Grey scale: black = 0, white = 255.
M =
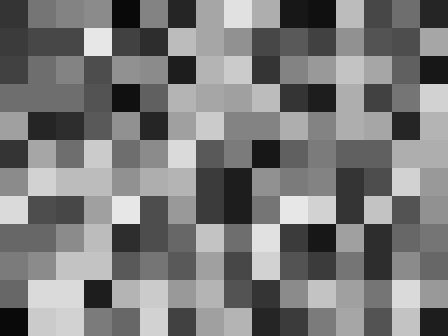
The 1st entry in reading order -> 52
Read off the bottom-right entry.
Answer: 29
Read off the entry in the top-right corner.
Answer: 37
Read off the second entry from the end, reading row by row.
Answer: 195
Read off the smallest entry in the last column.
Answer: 23
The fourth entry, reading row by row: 139
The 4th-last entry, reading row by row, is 166
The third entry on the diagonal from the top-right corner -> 166
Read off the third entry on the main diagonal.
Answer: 131
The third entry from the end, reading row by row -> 83
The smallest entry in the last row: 9
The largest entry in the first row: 225
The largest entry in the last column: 210
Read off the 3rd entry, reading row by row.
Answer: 131
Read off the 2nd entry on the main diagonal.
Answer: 71
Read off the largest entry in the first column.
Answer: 218
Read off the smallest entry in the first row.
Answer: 9
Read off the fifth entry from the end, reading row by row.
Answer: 123

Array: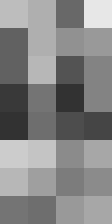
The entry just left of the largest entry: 104
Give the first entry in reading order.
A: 189
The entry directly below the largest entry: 153
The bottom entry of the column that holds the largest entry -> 167
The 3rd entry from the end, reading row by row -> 110
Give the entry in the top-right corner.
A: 231
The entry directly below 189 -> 97
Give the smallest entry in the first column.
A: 50
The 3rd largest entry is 196
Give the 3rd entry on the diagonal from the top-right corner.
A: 183

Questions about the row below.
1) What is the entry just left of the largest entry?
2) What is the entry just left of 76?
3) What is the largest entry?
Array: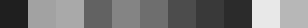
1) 43
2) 110
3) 232

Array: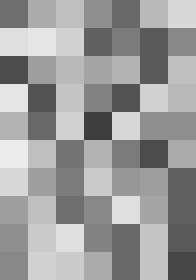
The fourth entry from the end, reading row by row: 171
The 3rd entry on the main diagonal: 185
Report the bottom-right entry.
70
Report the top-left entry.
110
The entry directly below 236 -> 216
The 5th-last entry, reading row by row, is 203
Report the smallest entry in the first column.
76
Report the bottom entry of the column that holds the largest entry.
136
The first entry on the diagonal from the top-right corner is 216
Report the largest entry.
236
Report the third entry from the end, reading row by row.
104
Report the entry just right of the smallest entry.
216
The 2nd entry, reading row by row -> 171
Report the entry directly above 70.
89
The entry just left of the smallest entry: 209
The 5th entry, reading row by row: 104
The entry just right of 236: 191
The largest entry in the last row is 209
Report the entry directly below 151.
223

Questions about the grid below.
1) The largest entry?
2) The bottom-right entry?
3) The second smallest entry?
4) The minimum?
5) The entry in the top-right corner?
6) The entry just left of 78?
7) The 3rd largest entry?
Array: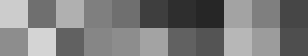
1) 212
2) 78
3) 46
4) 38
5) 70
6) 156
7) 183

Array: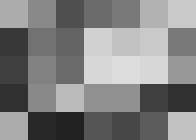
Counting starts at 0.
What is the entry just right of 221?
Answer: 215
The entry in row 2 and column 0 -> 63
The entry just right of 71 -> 92
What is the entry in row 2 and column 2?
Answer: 107
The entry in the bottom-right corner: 194
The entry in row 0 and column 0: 172
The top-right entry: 201
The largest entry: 221
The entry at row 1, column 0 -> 56
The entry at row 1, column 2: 100

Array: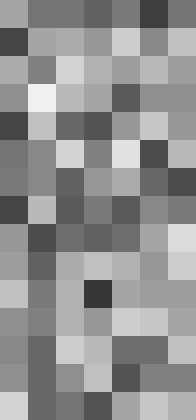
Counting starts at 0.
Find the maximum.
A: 240
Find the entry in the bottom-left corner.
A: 211
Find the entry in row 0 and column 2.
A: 116
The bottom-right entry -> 177
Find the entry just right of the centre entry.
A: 90
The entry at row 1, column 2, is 171
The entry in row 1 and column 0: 69
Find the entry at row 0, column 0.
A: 165
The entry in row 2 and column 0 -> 171
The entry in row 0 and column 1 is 116
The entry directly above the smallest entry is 192
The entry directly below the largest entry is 192
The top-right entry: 116
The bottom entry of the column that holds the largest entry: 104
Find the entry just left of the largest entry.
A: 143
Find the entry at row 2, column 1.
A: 128
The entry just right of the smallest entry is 165
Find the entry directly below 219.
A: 204
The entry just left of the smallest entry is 177
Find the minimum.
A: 55
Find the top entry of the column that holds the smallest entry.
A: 97
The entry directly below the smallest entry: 151
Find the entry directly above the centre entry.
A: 151
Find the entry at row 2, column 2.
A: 211

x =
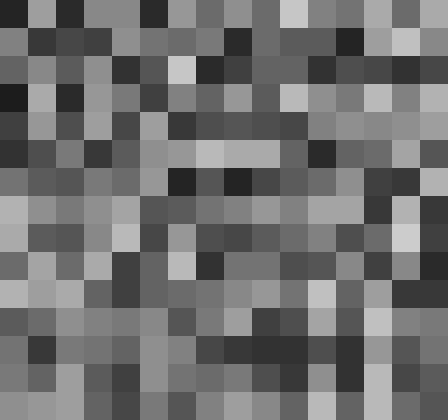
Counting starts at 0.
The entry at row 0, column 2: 42
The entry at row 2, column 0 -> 99
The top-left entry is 36
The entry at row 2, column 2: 91
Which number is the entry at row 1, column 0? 129
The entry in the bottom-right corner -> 85
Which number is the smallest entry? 28
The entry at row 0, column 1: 158
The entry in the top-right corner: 170
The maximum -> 204
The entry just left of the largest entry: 107
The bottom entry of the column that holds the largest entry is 107
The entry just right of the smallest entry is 170
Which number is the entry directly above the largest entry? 178
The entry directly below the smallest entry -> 64
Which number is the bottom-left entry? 143

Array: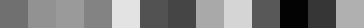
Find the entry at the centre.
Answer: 69
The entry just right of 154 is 131
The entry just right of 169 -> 213

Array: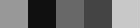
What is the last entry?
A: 200
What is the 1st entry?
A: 152
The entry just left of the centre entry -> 16

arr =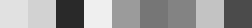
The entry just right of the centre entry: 118
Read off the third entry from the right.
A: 131

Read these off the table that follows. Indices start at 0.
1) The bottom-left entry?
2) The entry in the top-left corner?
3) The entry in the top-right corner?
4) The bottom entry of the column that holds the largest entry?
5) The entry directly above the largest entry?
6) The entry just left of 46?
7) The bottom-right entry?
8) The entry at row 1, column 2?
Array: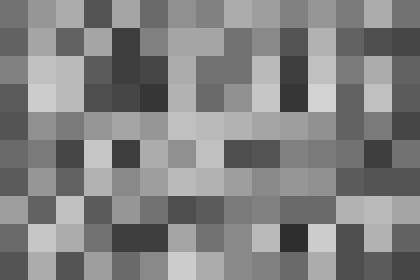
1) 84
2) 114
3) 114
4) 172
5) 192
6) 186
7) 70
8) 98

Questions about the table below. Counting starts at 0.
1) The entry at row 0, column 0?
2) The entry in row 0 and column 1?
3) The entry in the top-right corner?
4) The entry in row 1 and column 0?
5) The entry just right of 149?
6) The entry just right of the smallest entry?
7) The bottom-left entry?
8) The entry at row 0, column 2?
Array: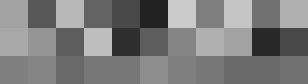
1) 162
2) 87
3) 176
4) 168
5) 93
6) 203
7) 127
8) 184

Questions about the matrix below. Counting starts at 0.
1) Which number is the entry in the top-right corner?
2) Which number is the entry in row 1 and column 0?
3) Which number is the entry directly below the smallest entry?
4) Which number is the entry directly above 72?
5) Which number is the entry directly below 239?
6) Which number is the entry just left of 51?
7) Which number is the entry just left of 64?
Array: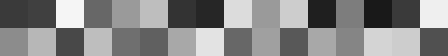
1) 239
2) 140
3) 212
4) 245
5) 80
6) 190
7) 58
